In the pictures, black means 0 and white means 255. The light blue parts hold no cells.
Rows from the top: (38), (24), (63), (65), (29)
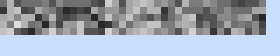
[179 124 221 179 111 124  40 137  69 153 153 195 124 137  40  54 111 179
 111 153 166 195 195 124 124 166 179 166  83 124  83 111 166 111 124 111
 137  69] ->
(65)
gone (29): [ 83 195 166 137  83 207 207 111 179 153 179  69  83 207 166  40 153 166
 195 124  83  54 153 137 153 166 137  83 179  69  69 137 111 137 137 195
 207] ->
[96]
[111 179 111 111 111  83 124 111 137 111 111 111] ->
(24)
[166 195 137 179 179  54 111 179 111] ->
(24)

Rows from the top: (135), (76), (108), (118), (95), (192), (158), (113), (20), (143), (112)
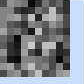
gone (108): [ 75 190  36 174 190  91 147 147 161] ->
[131]
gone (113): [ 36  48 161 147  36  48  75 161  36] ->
[91]
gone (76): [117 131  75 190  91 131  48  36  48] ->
[60]
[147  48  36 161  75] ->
(113)
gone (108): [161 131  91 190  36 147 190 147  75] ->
[174]
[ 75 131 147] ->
(112)
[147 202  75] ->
(158)

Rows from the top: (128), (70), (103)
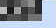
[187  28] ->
(70)
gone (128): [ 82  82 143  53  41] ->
[113]
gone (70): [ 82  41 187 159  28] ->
[53]
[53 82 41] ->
(70)
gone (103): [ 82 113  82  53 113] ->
[66]
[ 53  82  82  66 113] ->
(103)
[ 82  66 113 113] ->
(103)

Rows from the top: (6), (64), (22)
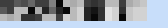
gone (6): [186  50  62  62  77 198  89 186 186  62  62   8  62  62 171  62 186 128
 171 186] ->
[103]
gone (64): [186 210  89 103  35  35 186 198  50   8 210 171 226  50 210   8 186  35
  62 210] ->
[20]
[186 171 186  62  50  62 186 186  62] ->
(6)
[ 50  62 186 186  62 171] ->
(6)
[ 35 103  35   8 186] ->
(64)
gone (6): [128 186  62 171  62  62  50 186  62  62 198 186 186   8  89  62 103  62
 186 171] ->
[77]
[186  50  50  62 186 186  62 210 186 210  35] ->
(22)

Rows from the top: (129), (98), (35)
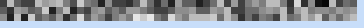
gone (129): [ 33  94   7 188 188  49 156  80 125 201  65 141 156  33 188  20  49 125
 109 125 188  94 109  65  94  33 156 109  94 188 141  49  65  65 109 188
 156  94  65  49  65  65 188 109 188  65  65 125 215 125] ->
[172]
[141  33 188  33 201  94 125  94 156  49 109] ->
(35)
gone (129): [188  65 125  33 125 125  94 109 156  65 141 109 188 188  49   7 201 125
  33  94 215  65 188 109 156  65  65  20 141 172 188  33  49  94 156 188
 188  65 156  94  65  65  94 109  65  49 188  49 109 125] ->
[80]
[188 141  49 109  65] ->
(35)

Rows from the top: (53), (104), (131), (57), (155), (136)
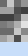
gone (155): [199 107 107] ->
[136]
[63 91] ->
(131)
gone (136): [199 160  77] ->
[187]
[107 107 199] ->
(155)
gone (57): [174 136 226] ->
[122]
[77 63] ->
(104)
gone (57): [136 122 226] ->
[174]

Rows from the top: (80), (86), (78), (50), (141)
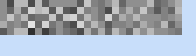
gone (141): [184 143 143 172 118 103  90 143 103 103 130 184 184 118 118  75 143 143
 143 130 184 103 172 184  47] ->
[61]
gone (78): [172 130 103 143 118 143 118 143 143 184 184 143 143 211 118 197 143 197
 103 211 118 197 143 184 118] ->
[159]

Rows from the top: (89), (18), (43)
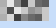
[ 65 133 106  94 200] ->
(43)
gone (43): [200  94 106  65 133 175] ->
[216]

